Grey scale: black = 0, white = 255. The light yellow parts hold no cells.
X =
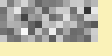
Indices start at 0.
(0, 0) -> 200
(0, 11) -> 201
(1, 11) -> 213
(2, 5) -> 143
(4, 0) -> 114
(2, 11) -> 121
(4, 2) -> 164
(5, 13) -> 200
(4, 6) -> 133
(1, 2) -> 230
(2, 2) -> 151
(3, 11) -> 133
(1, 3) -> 122
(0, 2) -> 177
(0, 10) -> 199
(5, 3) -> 161
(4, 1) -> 101
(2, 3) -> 68
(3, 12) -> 111
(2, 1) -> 186
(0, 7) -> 122
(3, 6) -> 194
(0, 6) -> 125
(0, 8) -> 132
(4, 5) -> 194
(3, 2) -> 174

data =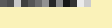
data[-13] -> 90
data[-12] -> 78
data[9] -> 22
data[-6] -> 38

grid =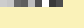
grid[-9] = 205
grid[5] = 79
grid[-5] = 189

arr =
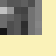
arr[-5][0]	108
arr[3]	[108, 78, 87, 45, 114, 134]
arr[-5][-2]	79
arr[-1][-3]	49
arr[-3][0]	108
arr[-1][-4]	87
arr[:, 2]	[87, 70, 87, 87, 87]
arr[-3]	[108, 99, 87, 73, 114, 129]

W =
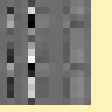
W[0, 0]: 108
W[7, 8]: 110
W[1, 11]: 136
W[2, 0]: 110
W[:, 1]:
[112, 44, 147, 170, 89, 108, 85, 52, 37, 164, 128, 45, 58, 48, 115]
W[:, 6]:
[111, 97, 120, 123, 104, 110, 104, 98, 95, 123, 115, 97, 99, 98, 112]
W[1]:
[108, 44, 109, 114, 218, 97, 97, 109, 110, 93, 128, 136, 115]
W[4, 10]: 123
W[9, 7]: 112
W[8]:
[109, 37, 115, 114, 248, 92, 95, 108, 110, 94, 128, 135, 115]
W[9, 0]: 112
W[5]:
[108, 108, 106, 111, 87, 112, 110, 110, 110, 102, 122, 124, 110]
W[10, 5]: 116
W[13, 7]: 109
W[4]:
[107, 89, 106, 112, 147, 108, 104, 109, 110, 94, 123, 123, 113]
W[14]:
[108, 115, 105, 110, 66, 113, 112, 111, 110, 105, 121, 125, 108]
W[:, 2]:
[105, 109, 100, 107, 106, 106, 105, 106, 115, 103, 102, 108, 105, 107, 105]
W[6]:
[107, 85, 105, 112, 156, 108, 104, 109, 110, 93, 123, 124, 114]
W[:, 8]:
[110, 110, 110, 111, 110, 110, 110, 110, 110, 111, 110, 110, 110, 110, 110]
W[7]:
[107, 52, 106, 114, 203, 101, 98, 110, 110, 92, 127, 135, 114]
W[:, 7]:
[111, 109, 112, 112, 109, 110, 109, 110, 108, 112, 112, 109, 110, 109, 111]
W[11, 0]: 108
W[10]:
[109, 128, 102, 109, 38, 116, 115, 112, 110, 109, 116, 125, 107]
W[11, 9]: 93

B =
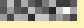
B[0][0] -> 96
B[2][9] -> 119
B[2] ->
[157, 72, 175, 170, 45, 199, 197, 112, 155, 119, 65]
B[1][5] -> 118
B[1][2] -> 90
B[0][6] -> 123
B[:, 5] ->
[65, 118, 199]

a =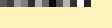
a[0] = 93
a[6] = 103
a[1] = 62
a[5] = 180

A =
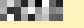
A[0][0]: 165
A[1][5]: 153
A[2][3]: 165
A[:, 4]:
[185, 246, 37]
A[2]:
[91, 246, 54, 165, 37, 170, 193, 97, 93]
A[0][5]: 12

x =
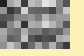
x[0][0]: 32
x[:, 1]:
[166, 54, 92, 135, 125, 95, 196]
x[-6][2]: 83
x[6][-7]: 64
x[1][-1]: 198
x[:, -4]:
[228, 97, 182, 214, 92, 80, 112]
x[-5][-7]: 137
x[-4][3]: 51
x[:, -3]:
[212, 72, 145, 182, 110, 72, 176]
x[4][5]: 124
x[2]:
[85, 92, 135, 137, 150, 122, 182, 145, 155, 155]
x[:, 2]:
[189, 83, 135, 176, 114, 108, 158]
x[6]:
[144, 196, 158, 64, 108, 165, 112, 176, 105, 59]
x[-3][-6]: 124
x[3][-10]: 65
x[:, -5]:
[173, 100, 122, 166, 124, 65, 165]

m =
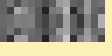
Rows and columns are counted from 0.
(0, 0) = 100
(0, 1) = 119
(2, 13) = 93
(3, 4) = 128
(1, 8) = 129
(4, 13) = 106
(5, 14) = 72
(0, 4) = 108
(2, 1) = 110
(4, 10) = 98
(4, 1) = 119
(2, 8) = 89
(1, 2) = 171
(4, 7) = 95
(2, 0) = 105
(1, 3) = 145
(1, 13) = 103
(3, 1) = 111
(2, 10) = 95
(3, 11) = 57
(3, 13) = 93
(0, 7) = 95
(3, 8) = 89
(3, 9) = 161
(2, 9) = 161
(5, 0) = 95
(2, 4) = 128
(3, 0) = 105
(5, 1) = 48
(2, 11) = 57
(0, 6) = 76

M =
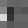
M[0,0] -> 117
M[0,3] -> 102
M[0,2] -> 99
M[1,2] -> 91
